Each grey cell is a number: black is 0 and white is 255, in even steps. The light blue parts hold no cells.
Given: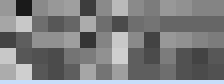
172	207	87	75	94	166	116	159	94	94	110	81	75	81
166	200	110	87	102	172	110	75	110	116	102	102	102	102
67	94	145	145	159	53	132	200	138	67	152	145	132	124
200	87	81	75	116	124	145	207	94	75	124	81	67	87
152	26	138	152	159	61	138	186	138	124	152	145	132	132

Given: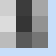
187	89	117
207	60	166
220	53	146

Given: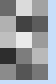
191	234	155
106	219	162
45	125	185
139	85	119
177	66	92

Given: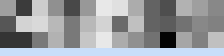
86	211	217	184	121	184	211	106	192	99	92	114	136	129
159	59	205	144	72	152	232	224	172	99	78	178	159	136
52	52	121	178	121	198	232	172	144	114	4	166	129	192

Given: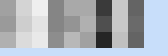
176	219	233	141	184	161	37	192	100
161	212	239	133	169	169	58	200	100
154	206	227	133	148	176	79	200	106

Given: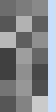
86	178	94
64	158	102
117	151	78
64	143	72
86	131	202
109	124	137
184	94	143

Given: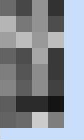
159	189	153	189
181	120	146	77
99	106	203	126
133	93	140	65
126	85	140	57
99	77	166	57
106	71	146	50
93	43	43	20
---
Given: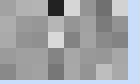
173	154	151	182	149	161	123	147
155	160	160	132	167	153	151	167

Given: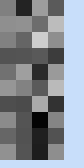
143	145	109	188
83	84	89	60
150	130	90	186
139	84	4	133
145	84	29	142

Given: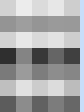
148	158	149	154	153
47	132	56	101	64
191	225	204	220	188

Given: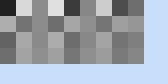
174	115	140	110	166	143	117	159	150
110	163	143	160	118	143	156	122	134

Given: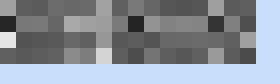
38	120	121	102	169	160	157	122	36	147	130	134	132	52	128	79
96	89	93	97	139	125	212	94	77	116	94	87	96	154	92	75

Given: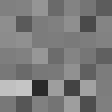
142	90	124	128	143	74	132
126	129	151	108	132	118	96
192	197	41	158	67	162	125

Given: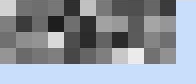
127	59	106	30	111	46	162	153	90	165	150
149	106	118	127	71	101	127	200	235	113	145
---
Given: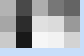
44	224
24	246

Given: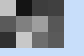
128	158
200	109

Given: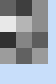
181	141
133	93

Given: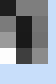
26	115
25	112

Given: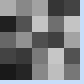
82	196
146	79

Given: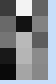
18	130
185	93

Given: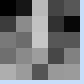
139	194
108	198

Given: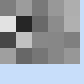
38	105
193	136
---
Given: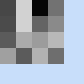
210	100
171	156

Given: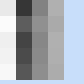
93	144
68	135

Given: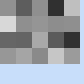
143	149
100	169

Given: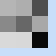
103	168
216	9

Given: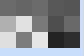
225	121
124	229

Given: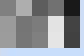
117	124
118	128

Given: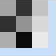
147	216
12	233

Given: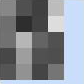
46	66
182	100
